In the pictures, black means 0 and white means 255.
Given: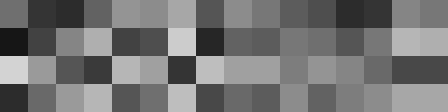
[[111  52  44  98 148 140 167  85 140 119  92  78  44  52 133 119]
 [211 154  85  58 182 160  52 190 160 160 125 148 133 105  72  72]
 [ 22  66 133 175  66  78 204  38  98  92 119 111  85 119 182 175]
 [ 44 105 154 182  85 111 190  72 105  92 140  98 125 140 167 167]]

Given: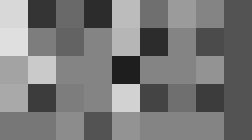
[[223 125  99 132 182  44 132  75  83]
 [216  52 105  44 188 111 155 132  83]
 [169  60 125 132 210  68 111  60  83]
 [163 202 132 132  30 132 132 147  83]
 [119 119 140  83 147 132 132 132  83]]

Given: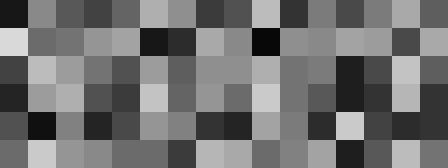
[[ 23 137  88  66 100 175 143  59  81 188  51 123  73 123 169  94]
 [217 107 115 149 163  23  44 169 137   8 143 137 163 156  73 169]
 [ 81  16 129  36  73 149 129  51  36 163 123  44 202  66  44  51]
 [107 202 149 137 107 107  59 182 169 107 129 163  30  88 188 115]
 [ 66 188 156 115  81 156  94 143 143 175 115 123  30  73 195  94]
 [ 36 156 175  81  59 195 100 149 107 202 115  88  30  51 182  51]]

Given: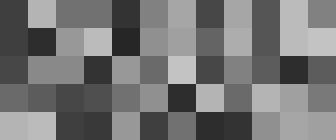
[[180 187  63  57 152  63 113  45  51 144 166 160]
 [106  92  71  79 113 144  45 180 106 180 160 121]
 [ 63 180 113 113  51 129 166  71 166  85 187 129]
 [ 71 137 137  51 152 106 195  71 129  92  45  92]
 [ 63  45 152 187  38 144 160 100 173  85 187 195]]

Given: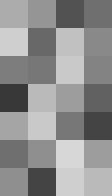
[[172 149  82 111]
 [165 201 119  68]
 [ 56 186 157  97]
 [207 104 193 137]
 [125 119 201 131]
 [143  68 207 186]
 [111 143 215 157]]

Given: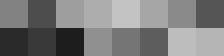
[[ 42  57  29 144 117  93 189 181]
 [130  77 158 173 195 166 138  85]]

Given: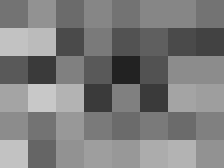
[[194 187  74 122  82  95  74  66]
 [115 146 107 134 115 134 134 115]
 [ 89  58 128  89  34  82 140 140]
 [194 101 146 158 152 172 179 146]
 [140 115 152 122 107 122 107 128]
 [164 200 179  58 128  58 164 158]]

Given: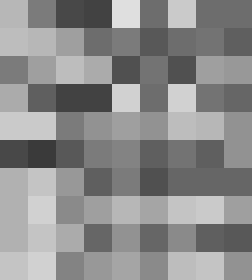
[[171  95  66  66 209 109 209 115 102]
 [183 123  72  66 223 109 202 109 109]
 [ 72  58  88 123 131  95 115  95 146]
 [202 202 123 146 159 146 189 183 146]
 [196 209 131 152 165 138 189 196 146]
 [177 209 138 159 183 165 196 202 159]
 [177 196 152  95 123  80 102 102 102]
 [189 183 159 109 123  88 109 115  95]
 [177 196 171 102 146 102 138  95  88]
 [123 159 189 171  80 115  80 159 152]]
